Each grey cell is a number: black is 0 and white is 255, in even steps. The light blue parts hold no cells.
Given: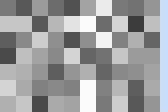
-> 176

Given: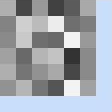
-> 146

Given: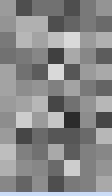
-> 135

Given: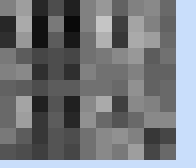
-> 84

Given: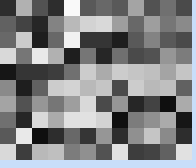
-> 217

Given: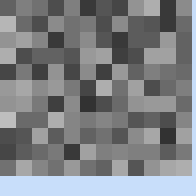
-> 113

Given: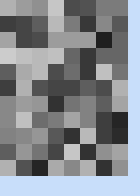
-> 177
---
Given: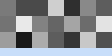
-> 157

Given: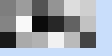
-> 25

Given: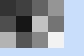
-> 179

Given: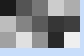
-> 161

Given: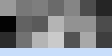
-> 43

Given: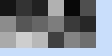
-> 170

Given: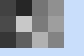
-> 54

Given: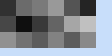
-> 145
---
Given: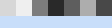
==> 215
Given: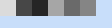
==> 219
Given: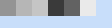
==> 148
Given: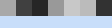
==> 168
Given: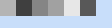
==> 180
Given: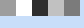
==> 157
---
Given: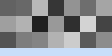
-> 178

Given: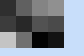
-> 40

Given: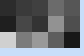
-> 71

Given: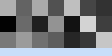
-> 106

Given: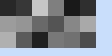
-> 149

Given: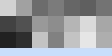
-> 81
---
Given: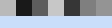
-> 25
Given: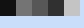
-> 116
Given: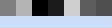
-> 180
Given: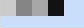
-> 133
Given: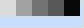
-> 162
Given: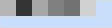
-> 52
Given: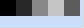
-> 40
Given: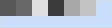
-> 104
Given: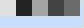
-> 35
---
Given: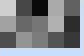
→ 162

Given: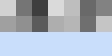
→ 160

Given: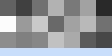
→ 252

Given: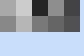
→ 136

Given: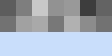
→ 114

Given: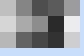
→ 214

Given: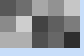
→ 138

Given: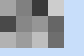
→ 73

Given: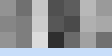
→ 134
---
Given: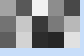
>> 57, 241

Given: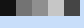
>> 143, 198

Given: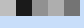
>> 145, 190

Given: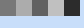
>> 97, 192

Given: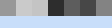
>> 45, 202

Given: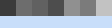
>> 77, 194
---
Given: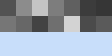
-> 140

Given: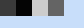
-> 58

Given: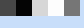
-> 118

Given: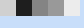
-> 153

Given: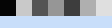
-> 175

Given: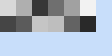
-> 197
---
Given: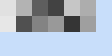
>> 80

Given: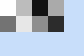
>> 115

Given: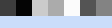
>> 84

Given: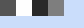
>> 126

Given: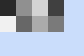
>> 103

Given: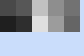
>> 73
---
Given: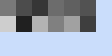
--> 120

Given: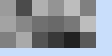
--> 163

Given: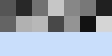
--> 85

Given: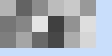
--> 118

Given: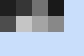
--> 31

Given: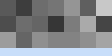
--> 77

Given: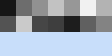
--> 22

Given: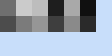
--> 111
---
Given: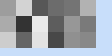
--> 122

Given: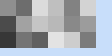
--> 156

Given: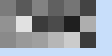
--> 174

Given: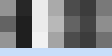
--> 142

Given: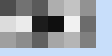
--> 108

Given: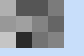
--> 101

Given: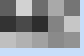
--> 198

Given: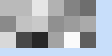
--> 170
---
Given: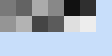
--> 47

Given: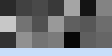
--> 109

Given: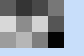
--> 85

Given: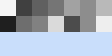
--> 185

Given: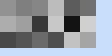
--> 208

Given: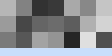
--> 211

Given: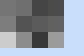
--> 97

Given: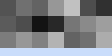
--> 158

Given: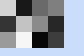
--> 38
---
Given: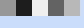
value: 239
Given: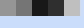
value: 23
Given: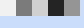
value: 208
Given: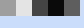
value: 68
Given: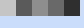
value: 142
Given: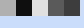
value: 225
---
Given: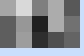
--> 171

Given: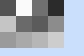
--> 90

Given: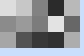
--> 227

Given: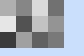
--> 194

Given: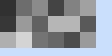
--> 182

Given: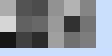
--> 49
